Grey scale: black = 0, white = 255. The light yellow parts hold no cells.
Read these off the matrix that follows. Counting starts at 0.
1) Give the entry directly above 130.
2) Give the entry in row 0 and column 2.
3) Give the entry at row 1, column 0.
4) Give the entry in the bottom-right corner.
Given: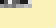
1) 89
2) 237
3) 158
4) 182

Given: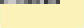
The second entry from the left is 172
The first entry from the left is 90
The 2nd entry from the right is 145
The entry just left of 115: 160

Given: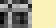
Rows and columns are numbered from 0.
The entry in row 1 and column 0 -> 199
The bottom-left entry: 63
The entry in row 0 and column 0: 35
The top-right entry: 171
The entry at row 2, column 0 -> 142
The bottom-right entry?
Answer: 157
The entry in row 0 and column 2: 171
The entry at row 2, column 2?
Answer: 101
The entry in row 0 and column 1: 76
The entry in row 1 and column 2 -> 35

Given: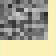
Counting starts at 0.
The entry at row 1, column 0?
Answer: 85
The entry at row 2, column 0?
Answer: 99
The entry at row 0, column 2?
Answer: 151
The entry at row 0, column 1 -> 138
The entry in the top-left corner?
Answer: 125
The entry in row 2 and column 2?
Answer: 125
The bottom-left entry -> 125
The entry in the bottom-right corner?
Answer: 178
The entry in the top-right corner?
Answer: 99
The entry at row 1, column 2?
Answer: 43

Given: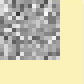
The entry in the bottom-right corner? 214
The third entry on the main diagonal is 187
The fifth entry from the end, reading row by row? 187
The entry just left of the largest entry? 133
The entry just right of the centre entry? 187
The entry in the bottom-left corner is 173
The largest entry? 255
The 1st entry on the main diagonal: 228
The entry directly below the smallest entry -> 228
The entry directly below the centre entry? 160
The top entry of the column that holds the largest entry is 83
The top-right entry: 173
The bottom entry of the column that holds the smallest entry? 228
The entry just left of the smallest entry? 214
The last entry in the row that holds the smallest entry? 121
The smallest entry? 58
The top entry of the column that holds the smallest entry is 173
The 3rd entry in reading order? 201
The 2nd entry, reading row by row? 160
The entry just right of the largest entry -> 121
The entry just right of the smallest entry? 187
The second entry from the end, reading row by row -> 173
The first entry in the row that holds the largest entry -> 214
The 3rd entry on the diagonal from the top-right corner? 214

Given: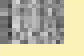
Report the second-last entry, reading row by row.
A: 87
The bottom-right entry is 154
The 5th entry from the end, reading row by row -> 170
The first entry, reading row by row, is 116
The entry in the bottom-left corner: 116
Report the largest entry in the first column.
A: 170
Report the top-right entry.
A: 142
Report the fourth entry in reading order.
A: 185
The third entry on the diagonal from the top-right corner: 116
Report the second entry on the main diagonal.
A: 116
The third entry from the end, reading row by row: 185

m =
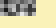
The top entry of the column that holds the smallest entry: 38
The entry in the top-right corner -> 107
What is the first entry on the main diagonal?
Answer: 123
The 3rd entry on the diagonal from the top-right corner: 95
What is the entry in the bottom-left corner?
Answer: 181
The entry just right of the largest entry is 181
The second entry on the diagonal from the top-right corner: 54
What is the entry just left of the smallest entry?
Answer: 107
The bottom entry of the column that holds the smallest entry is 139
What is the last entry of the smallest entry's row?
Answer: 68
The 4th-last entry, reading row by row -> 228

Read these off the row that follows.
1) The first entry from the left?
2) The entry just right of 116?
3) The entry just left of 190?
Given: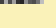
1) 65
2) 190
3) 116

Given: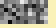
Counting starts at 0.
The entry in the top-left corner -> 190
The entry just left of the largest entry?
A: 148
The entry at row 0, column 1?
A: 106
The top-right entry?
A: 106
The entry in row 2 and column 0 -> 120
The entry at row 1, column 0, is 64
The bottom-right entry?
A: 174
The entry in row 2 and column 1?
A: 8
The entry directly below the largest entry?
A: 134
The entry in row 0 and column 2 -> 134
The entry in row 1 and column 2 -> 174
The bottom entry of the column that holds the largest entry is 106

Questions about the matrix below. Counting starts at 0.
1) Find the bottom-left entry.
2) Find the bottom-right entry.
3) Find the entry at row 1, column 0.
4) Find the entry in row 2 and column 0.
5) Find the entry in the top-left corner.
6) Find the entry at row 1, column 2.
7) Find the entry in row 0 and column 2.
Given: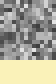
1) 128
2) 76
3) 113
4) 101
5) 182
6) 166
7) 113

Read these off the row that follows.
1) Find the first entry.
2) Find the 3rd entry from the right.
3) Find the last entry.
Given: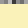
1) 153
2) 140
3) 166

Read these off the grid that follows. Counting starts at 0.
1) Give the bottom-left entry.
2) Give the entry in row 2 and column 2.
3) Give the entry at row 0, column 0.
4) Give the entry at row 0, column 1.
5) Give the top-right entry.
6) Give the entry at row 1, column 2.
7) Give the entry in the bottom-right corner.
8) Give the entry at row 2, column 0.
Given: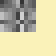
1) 192
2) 139
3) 64
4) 93
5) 93
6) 109
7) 165
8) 139

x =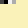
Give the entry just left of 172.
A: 241
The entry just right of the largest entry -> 172

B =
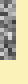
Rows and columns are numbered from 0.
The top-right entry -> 177
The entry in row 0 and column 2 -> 113
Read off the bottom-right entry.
113
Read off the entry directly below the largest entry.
206
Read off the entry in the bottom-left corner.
86
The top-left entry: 138
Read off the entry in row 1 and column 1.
86
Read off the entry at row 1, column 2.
193
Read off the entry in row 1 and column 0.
193
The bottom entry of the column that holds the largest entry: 138
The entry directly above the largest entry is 113
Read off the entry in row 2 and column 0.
151
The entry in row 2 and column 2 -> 163
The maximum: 219
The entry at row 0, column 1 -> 99
